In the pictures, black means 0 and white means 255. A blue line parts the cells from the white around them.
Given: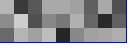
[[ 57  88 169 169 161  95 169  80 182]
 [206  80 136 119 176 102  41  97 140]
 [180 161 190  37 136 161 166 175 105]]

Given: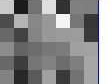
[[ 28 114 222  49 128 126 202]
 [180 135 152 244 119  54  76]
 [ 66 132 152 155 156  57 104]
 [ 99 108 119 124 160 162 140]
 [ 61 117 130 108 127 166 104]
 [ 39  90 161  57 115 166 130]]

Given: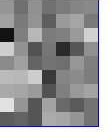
[[111 144 113 123 133 137 149]
 [122 147  94 154 165 122 161]
 [126 183 123 128 153 209  18]
 [146  83 118  42  86 144 206]
 [160 100 115 111 151 126 139]
 [184 205  57 133 139 125 186]
 [165 155  83 127 153 163 169]
 [149  85 163 105  90 114 225]
 [ 99  85 171 166 149 115  92]]

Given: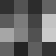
[[ 83  44  99  48]
 [124  67 195  91]
 [131  81 202 166]
 [ 36  95  51  99]]

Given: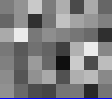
[[147 201 124 174  74 170 102 125]
 [146  48 117 194 164 150 128 102]
 [235 120 142 131 118 106  47 170]
 [ 89 113 100  63 177 235 135 120]
 [ 94 155 104  15 203  76 189 128]
 [ 85 145 169  81 175 186 137 140]
 [105  76  69 117 120  41 117 145]]

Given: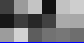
[[155 196  18 194 206  64]
 [ 61  39  65 170 168  23]
 [210  93 114 119 110 156]]

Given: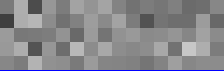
[[174  76 151 124 163 148 164 131 114 124 118 128 107 110 135 122]
 [173 182 140 113 129 157 138 163 124  82 116 110 110 156 104  63]
 [120 122 125 147 105 155 116 146 153 138 140 149 134 162 139 155]
 [173  83 150 109 184 140 168 141 136 141 168 114 199 174 124 153]
 [124 179 145 142 122 155 133 132 129 117 131 159 135 140 140 135]]

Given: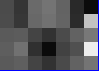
[[ 53 106 116  99  41  11  75]
 [ 55 104 113 100  43 194  76]
 [ 92  68  50  75  98 120  90]
 [113  48  11  66  80 237  94]
 [ 95  68  50  74  98 116  90]]

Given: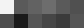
[[ 90  98 109  90  80 243]
 [ 26  85  70  59  85  77]]
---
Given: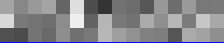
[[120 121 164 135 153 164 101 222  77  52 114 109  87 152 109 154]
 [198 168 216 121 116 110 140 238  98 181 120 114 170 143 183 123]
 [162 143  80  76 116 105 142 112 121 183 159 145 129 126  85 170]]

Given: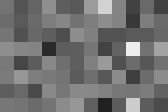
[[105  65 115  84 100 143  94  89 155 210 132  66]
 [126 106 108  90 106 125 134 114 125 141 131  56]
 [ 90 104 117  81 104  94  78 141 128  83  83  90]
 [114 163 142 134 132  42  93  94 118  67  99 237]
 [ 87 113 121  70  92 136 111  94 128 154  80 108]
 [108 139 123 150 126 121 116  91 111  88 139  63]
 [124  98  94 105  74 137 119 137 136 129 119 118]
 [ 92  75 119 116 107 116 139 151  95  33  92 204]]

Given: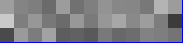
[[180 156 158 132 126 107 156 113 127 147 135 134 120]
 [125  59 201 126 151 120 107 152 122 151 167 137 157]
 [126 116  74 154 124 162  93  97  89 121 104 109 130]]

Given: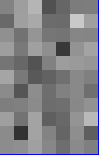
[[124 125 131 158 181  81 102]
 [201 159 105 159 169 108 107]
 [134 133 144 114 149 118 116]
 [147 163 158 121 160 143  56]
 [154 150 117 103  83 129 157]
 [137 128 165 121  89  98 112]
 [137 111 139  85 141 110 129]
 [136 146 126 128 139 109 111]
 [148 185 159 115 163  95 104]
 [142  94 139  50 163 131 101]
 [138 127 140 143 160 135 110]]

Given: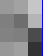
[[162 198 153]
 [110 181 127]
 [127  75 130]
 [160  50 152]]

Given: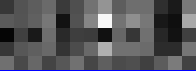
[[ 26 121  55  83  93 106  58  79 114 148  93 110 110  47]
 [ 15 169  90  84  96 119  18  82 134 247 115 143 119  24]
 [ 18  64   5  64  25 110  41  62  60  17 102  54 112  39]
 [ 44 118  55  87  95 105  52  76 105 176 113 113 107  44]
 [123  66 112  73 103  68  87 113  70  95  75  79  64  92]]

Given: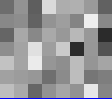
[[154  97 109 147  94 218 173 176]
 [238 136 136 141  98 147 158 132]
 [152  43 101 168 136 169 152 184]
 [151  83 141 163 224 158 202  43]
 [149 165 194 164 235 150 142 188]
 [118 126 161 156 151 111 139 189]
 [231 133 190 170 102 146 166 146]]

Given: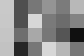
[[123 184 201  79 119 148]
 [108 131 200  79 215 122]
 [ 85  16 197 110 168 119]
 [182 119 194  38 119 215]]
